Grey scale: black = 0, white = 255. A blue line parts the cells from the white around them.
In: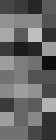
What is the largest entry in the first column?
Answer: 168
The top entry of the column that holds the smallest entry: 91
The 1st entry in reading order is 70
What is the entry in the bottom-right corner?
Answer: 47
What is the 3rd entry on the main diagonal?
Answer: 191
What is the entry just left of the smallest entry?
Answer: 114
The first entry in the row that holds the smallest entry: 158
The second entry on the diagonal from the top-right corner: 137
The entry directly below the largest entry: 38
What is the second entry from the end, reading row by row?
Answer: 70
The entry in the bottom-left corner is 114
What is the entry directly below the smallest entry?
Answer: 82

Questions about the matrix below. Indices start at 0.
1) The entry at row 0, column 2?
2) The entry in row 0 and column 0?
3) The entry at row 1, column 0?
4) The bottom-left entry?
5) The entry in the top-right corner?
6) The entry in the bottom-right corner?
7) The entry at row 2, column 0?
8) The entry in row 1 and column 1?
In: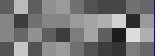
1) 94
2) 94
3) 133
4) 82
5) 103
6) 103
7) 133
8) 61

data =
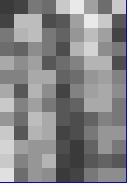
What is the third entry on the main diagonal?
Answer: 189
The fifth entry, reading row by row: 201
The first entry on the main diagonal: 58
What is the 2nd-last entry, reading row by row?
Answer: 141
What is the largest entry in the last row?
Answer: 224
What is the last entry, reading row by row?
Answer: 141
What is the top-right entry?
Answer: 201
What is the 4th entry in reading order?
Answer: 109
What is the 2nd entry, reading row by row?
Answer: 67
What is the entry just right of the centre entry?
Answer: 130
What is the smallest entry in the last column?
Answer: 67
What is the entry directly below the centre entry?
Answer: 87
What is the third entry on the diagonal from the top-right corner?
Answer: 189
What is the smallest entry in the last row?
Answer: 58
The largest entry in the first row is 233

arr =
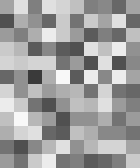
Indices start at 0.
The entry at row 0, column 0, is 164
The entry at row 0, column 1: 224
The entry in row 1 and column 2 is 145
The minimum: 58
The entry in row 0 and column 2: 127
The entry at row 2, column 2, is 174
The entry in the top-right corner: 164
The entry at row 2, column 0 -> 155
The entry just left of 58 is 145
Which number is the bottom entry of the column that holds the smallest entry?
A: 202
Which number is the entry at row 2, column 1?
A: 127
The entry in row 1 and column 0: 80
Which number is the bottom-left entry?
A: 155
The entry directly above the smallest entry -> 212
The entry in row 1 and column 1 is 174
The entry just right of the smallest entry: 174

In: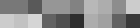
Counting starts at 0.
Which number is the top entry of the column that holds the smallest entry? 130
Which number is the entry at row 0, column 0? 120
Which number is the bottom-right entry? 57
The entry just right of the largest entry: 98
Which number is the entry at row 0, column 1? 120
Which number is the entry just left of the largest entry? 194

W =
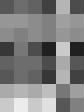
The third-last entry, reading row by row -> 224
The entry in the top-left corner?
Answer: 87
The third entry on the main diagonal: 140
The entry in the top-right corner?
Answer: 76
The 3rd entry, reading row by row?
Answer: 98
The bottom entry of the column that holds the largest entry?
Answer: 236
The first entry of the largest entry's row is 202
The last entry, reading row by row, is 128
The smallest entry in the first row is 65
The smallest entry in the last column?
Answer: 32
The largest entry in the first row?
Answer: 181

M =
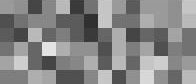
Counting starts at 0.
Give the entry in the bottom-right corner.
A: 185
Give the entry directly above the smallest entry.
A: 114
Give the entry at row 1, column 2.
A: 135
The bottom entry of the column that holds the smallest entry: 135
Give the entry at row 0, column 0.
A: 154
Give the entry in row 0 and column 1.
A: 144
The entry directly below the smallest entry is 58
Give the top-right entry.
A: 197
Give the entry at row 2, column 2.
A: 185
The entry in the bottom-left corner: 126
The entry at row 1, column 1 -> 114
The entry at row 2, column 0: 91
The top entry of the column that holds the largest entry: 135
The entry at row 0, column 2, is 69
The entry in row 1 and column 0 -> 80
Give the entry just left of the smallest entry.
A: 91

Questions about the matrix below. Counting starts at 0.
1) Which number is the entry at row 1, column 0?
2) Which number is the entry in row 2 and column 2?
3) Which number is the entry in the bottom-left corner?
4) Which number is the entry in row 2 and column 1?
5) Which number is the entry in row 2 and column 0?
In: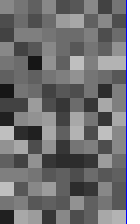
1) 77
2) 127
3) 32
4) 127
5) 66

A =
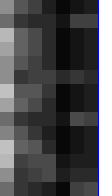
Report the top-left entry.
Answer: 142
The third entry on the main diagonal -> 74
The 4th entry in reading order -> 30
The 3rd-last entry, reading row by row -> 8
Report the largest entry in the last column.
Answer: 74
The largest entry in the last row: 108
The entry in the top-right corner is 30
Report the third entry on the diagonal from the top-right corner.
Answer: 8
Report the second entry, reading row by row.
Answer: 86
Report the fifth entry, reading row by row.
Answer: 8
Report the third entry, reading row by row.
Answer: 64
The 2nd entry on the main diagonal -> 54

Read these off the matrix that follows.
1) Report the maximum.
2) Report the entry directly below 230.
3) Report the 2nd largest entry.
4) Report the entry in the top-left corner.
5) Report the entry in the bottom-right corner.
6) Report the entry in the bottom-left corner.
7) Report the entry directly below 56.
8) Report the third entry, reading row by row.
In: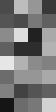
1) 230
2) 108
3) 221
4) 75
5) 210
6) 21
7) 96
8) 150

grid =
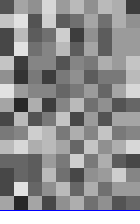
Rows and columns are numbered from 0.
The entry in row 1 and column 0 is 196
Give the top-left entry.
83
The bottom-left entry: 165
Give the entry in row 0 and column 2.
144
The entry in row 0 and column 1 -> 165
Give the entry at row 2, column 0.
71
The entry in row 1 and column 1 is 226
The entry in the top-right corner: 61
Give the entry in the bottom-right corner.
102
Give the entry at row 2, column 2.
92
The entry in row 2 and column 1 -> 186
